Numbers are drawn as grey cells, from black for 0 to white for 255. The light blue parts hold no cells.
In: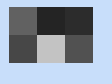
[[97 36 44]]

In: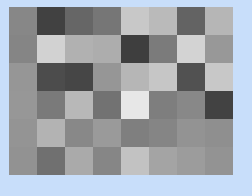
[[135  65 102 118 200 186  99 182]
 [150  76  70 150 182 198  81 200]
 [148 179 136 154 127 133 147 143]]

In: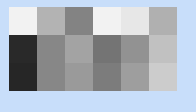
[[242 179 131 242 231 176]
 [ 38 135 154 124 158 204]]

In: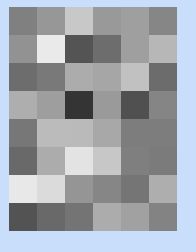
[[128 151 200 153 159 134]
 [109 121 172 166 193 108]
 [119 187 186 168 125 125]
 [232 219 149 134 117 174]]

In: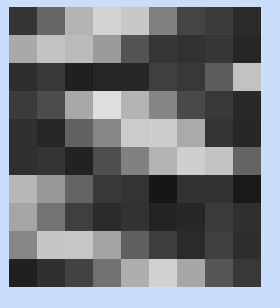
[[ 52 102 180 210 200 128  68  60  42]
 [ 45  56  32  37  39  63  56  93 194]
 [ 48  39  98 134 203 205 170  51  39]
 [183 152 100  56  51  22  50  50  25]
 [134 197 198 163  96  62  42  63  46]]

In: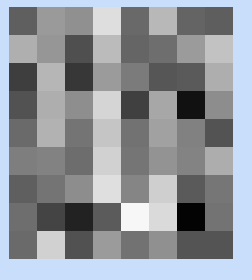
[[ 95 154 144 222 105 184 100  94]
 [ 62 182  55 155 123  86  90 174]
 [106 178 116 197 114 161 129  83]
 [ 95 116 141 223 133 207  90 118]
 [106 209  81 155 114 144  84  84]]
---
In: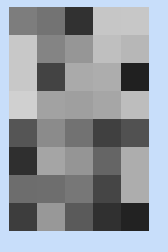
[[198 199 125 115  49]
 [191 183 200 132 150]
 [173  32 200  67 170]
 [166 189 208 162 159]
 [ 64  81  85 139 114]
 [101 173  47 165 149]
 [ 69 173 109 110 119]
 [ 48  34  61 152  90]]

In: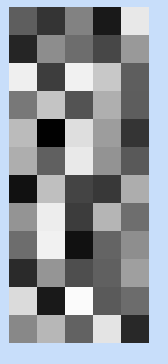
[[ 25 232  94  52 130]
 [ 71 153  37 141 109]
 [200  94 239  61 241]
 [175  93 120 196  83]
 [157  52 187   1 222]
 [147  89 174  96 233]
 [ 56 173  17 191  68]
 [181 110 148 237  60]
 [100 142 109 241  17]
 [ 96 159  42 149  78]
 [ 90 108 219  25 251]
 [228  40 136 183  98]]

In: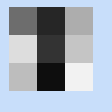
[[ 38 173 109]
 [ 51 197 221]
 [ 14 242 189]]

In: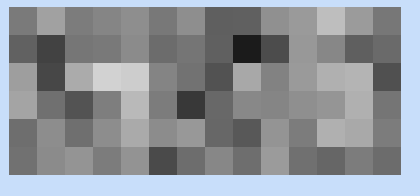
[[155 119 122 161 124 133 142 120 142  95  96 144 154 190]
 [ 95 106  97  66 118 121 139 108 117  96  27  76 152 135]
 [180  80 158  71 171 210 205 132 114  82 168 130 154 176]
 [176 117 164 112  83 126 185 124  56 104 136 133 143 149]
 [169 124 110 141 111 141 170 140 152 103  88 148 124 176]
 [124 108 113 139 148 124 147  74 109 135 110 155 112 102]]

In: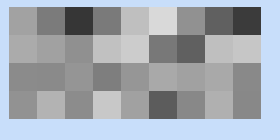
[[ 96  59 162 123  54 122 191 217 145]
 [191 198 171 161 144 193 204 120  96]
 [169 137 139 138 149 126 150 169 161]
 [176 136 146 179 140 200 161  92 136]]

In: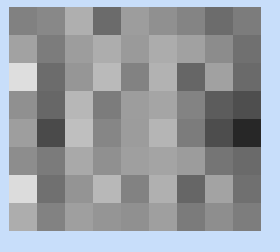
[[108 124 129 136 175 107 157 144 132]
 [140 112 162 124 157 173 154 172 161]
 [161 106 222 108 150 186 130 178 102]
 [ 92  78 144 103 183 124 157 165 131]
 [ 77  39 158  74 191 134 156 181 124]
 [117 106 141 123 169 144 159 164 156]
 [163 112 220 112 148 184 130 176 102]
 [142 125 173 130 159 149 144 159 123]]
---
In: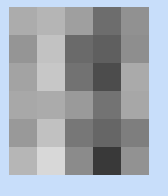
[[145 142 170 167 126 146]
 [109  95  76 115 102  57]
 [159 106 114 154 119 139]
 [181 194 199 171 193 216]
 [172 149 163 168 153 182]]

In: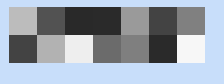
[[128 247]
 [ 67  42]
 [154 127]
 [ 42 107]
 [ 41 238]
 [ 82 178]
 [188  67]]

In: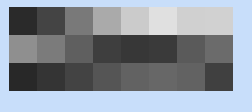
[[209 107  64]
 [208  90  98]
 [224  58 103]
 [203  55  98]
 [170  62  85]
 [121  95  67]
 [ 68 123  52]
 [ 42 143  40]]

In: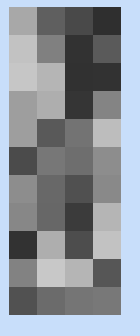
[[ 47  90  50 132 189 141 137 181 194  86 120]
 [ 73  50  49  53 115 110  80  59  77 181 117]
 [ 95 128 181 174  89 119 104 103 174 200 107]
 [168 194 198 158 158  75 141 135  50 130  81]]

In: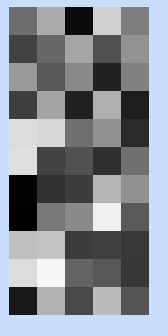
[[126 146 129  30  42 112 145  89  56  55  85]
 [208  80  34 175 145  48 182 239  64  87 188]
 [ 10 165 137  33 112  81  60 138  60  99  73]
 [171 103  87 164 215  67  50 121 195 247 177]
 [110  66 154  62 220 223   3   1 192 220  24]]

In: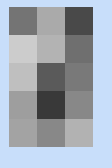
[[ 73 111 121 136 178]
 [170 179  90  57 136]
 [116 204 191 158 163]]
